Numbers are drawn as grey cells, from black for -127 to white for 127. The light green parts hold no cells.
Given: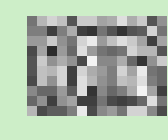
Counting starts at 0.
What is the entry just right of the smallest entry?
26
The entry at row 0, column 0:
-11
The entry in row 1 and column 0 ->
-1
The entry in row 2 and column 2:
74
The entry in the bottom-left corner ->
54
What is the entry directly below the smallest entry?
17
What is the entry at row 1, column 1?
-1
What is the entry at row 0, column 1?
54
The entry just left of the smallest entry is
35
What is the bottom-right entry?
-53
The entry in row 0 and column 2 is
83
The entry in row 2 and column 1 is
26
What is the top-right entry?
17
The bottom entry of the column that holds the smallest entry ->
-34
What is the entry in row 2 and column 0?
26

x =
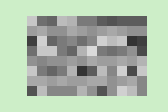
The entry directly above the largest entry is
6
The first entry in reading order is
71
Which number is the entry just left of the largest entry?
51
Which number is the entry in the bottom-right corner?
6
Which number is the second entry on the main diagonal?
40
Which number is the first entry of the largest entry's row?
-16
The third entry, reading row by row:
-26
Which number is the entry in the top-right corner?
-35
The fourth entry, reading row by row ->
60
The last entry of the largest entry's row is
-53
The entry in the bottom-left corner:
-44
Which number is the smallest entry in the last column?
-64
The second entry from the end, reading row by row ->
60
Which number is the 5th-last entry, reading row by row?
-44
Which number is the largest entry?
90
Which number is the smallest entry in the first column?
-64
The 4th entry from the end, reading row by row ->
17
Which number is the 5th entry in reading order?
51
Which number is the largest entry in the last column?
71

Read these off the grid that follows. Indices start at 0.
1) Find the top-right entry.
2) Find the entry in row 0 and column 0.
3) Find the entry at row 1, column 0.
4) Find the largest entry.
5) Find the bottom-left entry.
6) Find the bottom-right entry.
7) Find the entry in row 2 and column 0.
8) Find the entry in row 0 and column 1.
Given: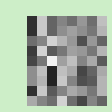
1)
63
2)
-79
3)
-79
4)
114
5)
41
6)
-27
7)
-17
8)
72

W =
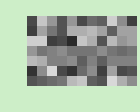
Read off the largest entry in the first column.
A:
78
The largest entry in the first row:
78
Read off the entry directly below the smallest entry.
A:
-10
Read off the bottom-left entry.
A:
-44
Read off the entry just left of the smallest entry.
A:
-54
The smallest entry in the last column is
-64
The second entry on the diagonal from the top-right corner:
34
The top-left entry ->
-54
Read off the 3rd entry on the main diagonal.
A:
-64
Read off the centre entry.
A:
-10
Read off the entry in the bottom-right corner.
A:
12
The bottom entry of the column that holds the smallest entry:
57
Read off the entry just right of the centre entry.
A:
-10
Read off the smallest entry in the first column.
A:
-76
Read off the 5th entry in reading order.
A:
22
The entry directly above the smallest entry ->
46
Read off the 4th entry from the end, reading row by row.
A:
-44
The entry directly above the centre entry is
69
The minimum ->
-85
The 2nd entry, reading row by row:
69
